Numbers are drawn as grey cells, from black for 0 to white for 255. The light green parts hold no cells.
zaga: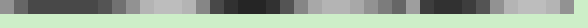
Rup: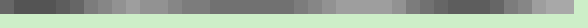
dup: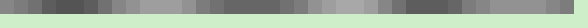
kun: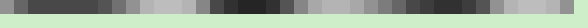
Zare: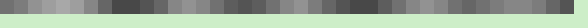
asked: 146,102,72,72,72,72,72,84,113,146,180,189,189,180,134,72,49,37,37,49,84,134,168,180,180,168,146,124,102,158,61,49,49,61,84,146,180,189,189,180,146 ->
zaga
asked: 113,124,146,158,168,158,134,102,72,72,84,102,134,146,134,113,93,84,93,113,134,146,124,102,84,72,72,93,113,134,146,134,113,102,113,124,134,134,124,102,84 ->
Zare

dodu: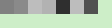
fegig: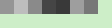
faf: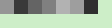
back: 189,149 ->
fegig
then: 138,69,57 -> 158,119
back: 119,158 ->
fegig
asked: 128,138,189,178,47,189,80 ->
dodu
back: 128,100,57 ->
faf
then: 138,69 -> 57,158

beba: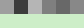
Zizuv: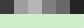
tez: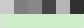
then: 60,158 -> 181,127
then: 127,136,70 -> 181,48
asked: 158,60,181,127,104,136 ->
beba

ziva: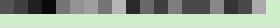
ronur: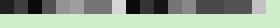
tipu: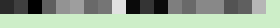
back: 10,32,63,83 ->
ziva
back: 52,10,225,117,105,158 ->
tipu
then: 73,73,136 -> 52,73
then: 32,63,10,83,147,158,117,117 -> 213,10
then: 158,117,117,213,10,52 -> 21,117
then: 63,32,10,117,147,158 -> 117,182
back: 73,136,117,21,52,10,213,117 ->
ronur

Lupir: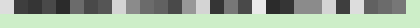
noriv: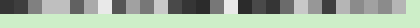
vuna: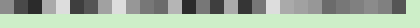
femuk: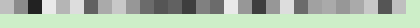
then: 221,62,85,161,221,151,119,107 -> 181,43
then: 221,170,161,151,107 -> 119,128
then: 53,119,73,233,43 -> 53,139
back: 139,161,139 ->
noriv
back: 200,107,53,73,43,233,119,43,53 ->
noriv
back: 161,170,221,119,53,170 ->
vuna
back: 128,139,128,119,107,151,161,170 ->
vuna

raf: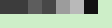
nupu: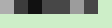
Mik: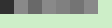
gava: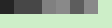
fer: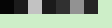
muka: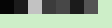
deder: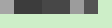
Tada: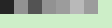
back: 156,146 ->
Tada
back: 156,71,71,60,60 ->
deder
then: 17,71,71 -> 156,71
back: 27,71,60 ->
muka
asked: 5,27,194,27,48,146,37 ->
fer

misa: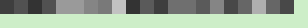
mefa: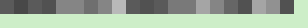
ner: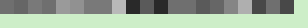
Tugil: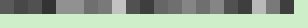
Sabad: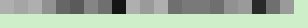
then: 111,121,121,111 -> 145,154
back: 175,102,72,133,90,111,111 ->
misa
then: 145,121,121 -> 185,41

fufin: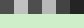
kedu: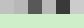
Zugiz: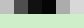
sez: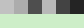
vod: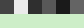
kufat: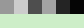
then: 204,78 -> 163,36
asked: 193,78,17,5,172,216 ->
Zugiz
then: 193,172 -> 78,184
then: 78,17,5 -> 172,216
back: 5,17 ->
Zugiz
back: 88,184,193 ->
kedu
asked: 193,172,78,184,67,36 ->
sez

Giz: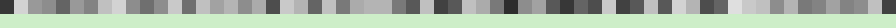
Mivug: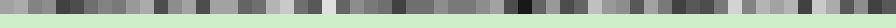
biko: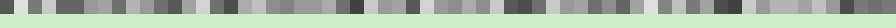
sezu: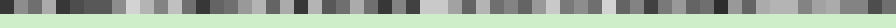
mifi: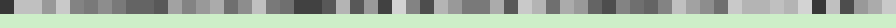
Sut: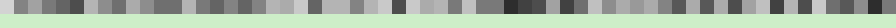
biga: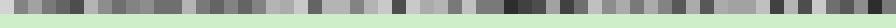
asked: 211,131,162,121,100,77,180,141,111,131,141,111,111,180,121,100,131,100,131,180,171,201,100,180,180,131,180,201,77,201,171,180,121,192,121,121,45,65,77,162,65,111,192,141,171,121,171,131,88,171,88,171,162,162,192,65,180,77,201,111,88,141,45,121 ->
biga
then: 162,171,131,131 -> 77,111

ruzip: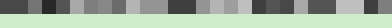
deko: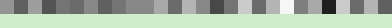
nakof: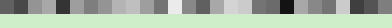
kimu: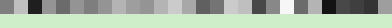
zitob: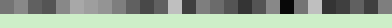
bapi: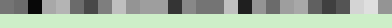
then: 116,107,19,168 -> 136,116
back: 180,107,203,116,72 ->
deko
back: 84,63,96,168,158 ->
bapi
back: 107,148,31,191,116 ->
bapi
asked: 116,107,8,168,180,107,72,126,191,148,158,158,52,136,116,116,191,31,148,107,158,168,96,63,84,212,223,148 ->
bapi
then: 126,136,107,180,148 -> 148,63
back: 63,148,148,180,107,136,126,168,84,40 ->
ruzip

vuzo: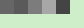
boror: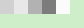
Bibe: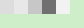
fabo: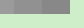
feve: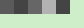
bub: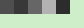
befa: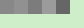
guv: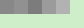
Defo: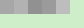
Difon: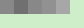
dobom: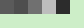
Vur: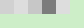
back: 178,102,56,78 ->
bub
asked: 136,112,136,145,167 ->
Difon

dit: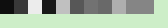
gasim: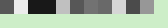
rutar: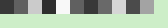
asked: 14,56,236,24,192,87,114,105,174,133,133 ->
dit
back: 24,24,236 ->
gasim
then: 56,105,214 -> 75,163
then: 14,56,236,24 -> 192,87
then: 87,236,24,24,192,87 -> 114,105
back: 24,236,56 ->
dit
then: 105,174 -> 133,133

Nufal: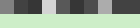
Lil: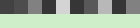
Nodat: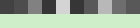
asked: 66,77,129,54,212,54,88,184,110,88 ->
Nodat
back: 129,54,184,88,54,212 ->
Lil
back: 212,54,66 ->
Nufal
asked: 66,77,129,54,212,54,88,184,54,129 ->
Lil
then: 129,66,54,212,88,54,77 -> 172,66

